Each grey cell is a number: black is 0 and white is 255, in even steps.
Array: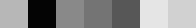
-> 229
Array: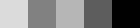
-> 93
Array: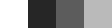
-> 92
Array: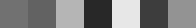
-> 61
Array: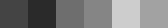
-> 205
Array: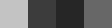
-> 38
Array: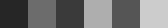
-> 85
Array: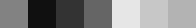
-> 199
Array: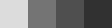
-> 79
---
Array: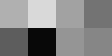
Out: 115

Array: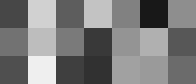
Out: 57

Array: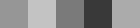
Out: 150

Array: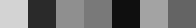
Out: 100

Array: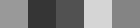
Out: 132

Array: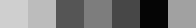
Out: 85

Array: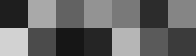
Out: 37

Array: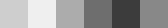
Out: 136

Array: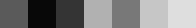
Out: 90
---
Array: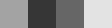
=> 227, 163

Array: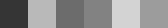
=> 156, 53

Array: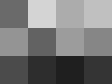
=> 192, 75

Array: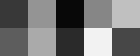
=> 192, 93

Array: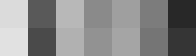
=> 40, 225

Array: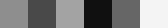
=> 244, 142
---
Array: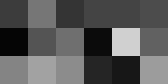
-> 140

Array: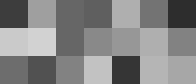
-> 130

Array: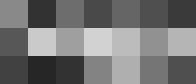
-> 50

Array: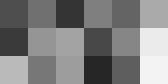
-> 157

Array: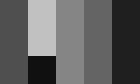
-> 133

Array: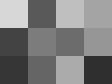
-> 171
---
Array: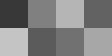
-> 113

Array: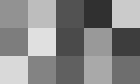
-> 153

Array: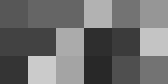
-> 59

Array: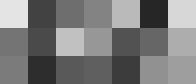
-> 102

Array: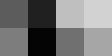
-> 112

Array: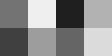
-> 101

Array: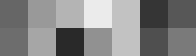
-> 79
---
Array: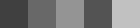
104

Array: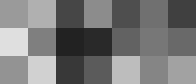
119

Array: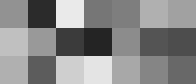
140

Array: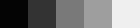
121

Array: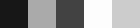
170

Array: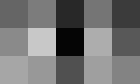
124

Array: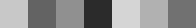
144
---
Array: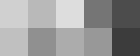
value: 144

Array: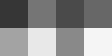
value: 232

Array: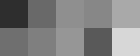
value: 127

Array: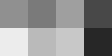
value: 186

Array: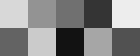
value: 203

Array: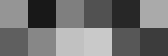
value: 135

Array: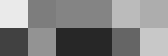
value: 147

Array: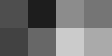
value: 103
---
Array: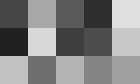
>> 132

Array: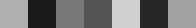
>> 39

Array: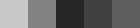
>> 65

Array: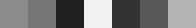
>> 88

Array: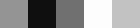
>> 253

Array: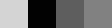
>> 94

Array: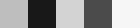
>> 75

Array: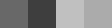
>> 192

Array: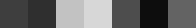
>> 13
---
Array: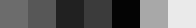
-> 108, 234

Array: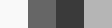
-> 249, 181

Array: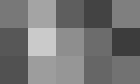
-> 120, 114

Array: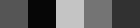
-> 85, 49

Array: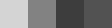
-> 212, 82

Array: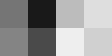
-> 117, 208

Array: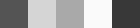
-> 84, 56
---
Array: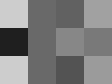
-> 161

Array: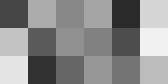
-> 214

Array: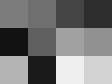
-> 45

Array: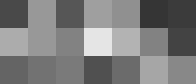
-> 59

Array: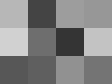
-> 151

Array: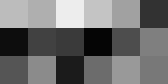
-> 50

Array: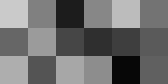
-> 115

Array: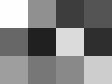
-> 84

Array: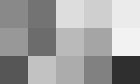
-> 235

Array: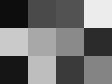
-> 236
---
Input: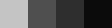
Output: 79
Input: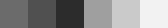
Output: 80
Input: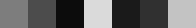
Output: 76
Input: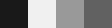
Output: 240
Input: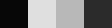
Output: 223
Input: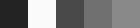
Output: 250
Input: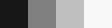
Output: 128
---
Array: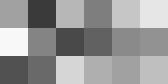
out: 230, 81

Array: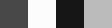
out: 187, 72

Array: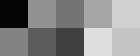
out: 208, 131

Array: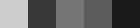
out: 27, 205

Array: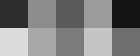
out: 19, 220

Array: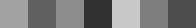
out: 77, 162

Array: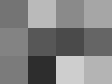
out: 166, 123

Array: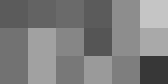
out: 197, 114
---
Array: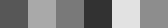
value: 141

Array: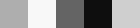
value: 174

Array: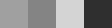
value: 132

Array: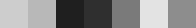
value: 184

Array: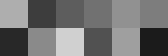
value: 159

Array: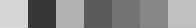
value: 177

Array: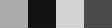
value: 73

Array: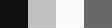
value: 105
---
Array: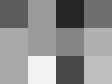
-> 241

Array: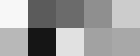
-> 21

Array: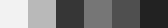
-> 185

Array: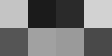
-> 161

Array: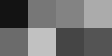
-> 193

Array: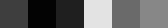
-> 3

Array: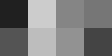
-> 189

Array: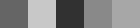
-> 200
